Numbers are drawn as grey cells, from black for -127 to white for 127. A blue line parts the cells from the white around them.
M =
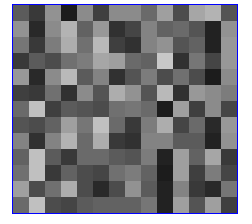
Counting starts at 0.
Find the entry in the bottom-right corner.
-64
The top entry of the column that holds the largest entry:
31
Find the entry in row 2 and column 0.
-9
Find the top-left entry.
-36
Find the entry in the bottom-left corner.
-21
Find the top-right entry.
-43
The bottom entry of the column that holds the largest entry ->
-93
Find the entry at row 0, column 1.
-70
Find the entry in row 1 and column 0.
18
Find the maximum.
72
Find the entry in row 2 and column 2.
-3
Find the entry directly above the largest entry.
18
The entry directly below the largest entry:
-51
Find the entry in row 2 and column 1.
-70
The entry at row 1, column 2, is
11
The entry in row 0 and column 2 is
18

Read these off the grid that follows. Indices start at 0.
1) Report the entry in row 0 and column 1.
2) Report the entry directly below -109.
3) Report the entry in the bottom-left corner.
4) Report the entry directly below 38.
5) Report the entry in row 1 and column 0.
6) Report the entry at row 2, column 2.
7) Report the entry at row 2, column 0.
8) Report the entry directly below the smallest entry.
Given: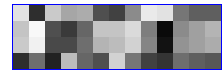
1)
-81
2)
-75
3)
-81
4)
-69
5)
68
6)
-54
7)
74
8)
-109

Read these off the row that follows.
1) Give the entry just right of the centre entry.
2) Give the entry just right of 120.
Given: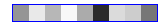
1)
-84
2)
43

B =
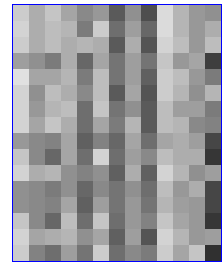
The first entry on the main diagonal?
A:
76
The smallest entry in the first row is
-49
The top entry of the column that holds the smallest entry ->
16
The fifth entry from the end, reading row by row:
-4
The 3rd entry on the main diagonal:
61
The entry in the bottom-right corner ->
-79
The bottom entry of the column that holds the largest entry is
76
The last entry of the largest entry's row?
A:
-4
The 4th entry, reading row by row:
37
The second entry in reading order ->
45
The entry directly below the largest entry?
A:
83
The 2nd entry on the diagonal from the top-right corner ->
24
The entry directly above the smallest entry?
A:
30
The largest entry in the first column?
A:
97
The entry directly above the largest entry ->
30
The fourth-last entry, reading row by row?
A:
76
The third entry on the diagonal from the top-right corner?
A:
61

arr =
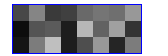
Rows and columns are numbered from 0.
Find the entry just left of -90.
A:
24
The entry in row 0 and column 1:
5
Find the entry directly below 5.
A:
-43
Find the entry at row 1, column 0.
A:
-114
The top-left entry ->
-55
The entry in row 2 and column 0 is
-106
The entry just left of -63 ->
-69

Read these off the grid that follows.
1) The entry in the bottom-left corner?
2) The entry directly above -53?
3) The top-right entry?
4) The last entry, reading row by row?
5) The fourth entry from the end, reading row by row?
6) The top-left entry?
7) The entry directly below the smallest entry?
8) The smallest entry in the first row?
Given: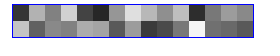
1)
68
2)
15
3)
9
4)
-38
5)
117
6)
-74
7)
36
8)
-88

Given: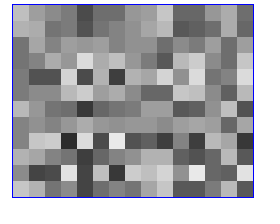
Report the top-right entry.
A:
-17
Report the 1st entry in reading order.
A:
63
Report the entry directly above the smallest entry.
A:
23
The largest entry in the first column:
70
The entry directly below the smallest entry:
-11
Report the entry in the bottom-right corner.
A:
-39
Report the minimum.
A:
-83
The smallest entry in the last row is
-59
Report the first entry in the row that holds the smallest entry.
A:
3
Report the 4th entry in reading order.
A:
-4
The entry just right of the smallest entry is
91
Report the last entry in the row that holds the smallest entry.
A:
-71
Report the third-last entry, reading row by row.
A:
-4
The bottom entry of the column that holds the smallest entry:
11
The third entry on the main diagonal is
3
